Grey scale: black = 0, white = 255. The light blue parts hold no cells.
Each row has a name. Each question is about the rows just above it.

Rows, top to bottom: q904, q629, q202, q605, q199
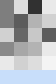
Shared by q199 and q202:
[209]
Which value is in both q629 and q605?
[179]
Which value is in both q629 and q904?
[126]
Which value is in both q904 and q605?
[233]
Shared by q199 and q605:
[233]
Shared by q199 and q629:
[209]

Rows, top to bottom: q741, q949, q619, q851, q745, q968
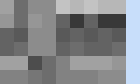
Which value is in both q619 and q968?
[140]
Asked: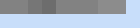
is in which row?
q968
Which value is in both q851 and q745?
[109]
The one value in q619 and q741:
[140]

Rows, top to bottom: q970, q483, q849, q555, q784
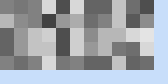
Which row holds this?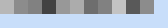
q483
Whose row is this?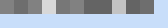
q784
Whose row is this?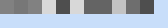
q970

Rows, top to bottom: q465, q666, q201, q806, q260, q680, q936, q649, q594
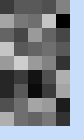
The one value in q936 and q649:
[165]
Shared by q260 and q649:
[154]
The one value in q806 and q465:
[89]
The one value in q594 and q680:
[175]
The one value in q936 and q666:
[165]

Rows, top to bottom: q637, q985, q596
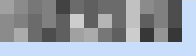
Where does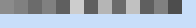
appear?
q985
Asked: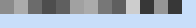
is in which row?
q596
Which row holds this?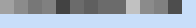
q637

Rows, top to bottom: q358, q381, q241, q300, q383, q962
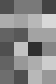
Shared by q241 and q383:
[99]
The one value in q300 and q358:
[79]
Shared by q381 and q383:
[173]

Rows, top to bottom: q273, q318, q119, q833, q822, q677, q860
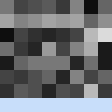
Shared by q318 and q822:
[101]
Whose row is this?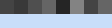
q677
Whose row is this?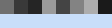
q833
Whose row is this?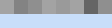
q318
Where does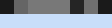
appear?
q822
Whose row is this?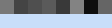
q273

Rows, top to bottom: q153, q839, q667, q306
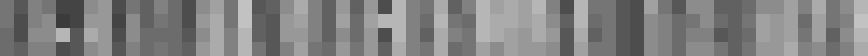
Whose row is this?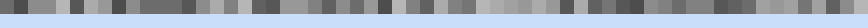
q667
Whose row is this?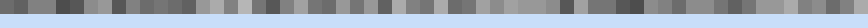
q306

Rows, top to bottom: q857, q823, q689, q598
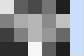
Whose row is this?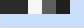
q598
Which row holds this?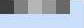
q689
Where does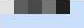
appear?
q857

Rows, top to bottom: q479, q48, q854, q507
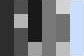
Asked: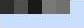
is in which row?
q854
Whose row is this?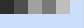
q507

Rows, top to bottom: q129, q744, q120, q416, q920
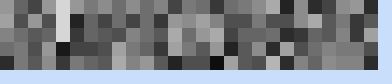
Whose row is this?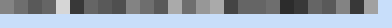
q120
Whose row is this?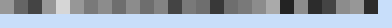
q129

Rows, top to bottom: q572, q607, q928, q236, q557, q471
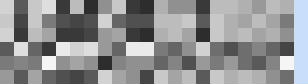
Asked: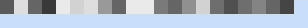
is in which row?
q236
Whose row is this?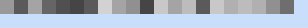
q471
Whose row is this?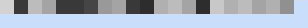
q928

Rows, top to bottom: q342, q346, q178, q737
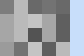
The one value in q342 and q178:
[186]
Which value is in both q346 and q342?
[186]
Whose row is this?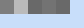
q342
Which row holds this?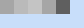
q346
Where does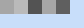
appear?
q178

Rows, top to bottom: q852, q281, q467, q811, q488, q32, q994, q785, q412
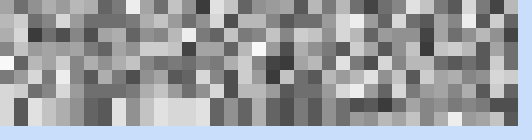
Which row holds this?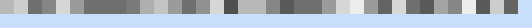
q281
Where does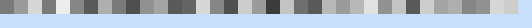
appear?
q32

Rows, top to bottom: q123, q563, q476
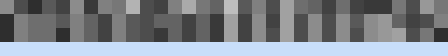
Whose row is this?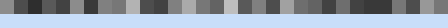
q123
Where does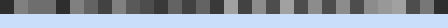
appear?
q476

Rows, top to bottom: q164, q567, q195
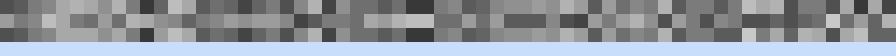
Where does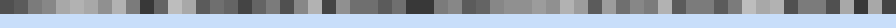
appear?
q164
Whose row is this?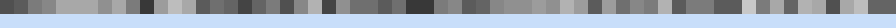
q195
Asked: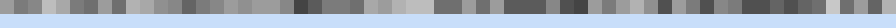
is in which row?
q567

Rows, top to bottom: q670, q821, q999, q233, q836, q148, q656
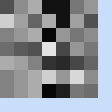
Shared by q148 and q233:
[150]
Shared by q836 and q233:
[71]
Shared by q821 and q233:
[81]
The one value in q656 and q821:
[172]
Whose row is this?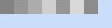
q148
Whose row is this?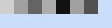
q821

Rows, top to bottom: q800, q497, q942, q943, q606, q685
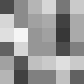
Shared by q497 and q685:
[65]
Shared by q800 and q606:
[202]

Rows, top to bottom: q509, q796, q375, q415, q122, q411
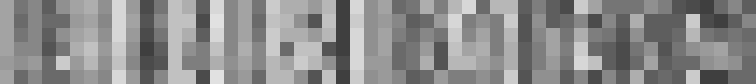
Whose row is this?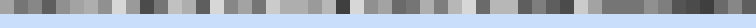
q509
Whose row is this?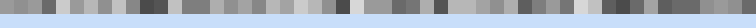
q122
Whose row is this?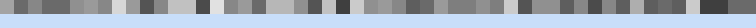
q411
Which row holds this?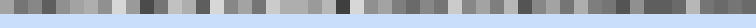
q375
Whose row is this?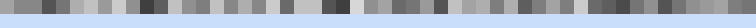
q415

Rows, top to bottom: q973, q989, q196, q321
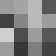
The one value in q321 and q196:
[156]
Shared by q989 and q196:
[156]
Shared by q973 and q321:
[156]
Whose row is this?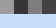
q321

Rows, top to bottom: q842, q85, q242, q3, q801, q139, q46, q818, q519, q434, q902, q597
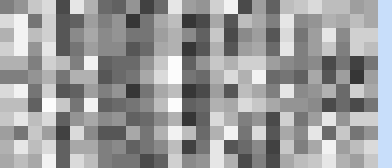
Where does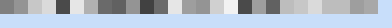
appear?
q842
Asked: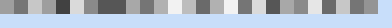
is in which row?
q434
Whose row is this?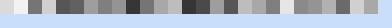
q46

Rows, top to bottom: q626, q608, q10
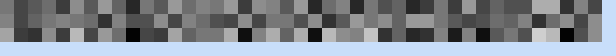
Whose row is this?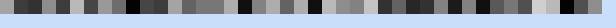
q10
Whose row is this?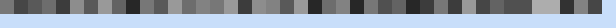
q626
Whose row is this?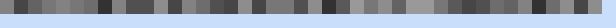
q608

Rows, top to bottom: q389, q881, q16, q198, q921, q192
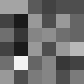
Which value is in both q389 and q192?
[78]
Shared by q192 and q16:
[133]
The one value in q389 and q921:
[66]

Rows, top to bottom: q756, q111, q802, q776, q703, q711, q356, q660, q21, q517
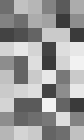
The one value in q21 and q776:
[222]
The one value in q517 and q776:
[212]
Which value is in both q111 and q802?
[58]
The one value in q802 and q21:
[100]
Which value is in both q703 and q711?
[100]
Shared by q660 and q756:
[90]
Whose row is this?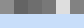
q21

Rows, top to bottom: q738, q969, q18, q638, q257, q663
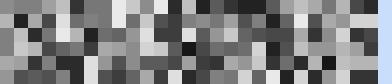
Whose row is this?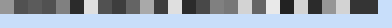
q663
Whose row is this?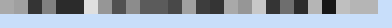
q257

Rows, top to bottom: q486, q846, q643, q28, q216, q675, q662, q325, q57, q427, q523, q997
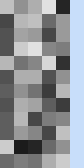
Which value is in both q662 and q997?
[115]
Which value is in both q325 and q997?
[174]

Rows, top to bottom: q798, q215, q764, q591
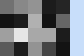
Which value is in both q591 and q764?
[28]
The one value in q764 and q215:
[28]
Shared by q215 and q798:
[28]
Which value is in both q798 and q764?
[28]
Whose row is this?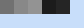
q798

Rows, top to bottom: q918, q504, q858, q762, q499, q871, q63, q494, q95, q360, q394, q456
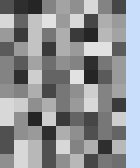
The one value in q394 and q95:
[216]
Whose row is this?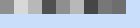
q456
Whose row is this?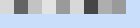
q504
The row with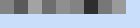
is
q499
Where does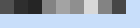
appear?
q918
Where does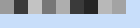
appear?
q858
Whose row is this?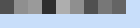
q360

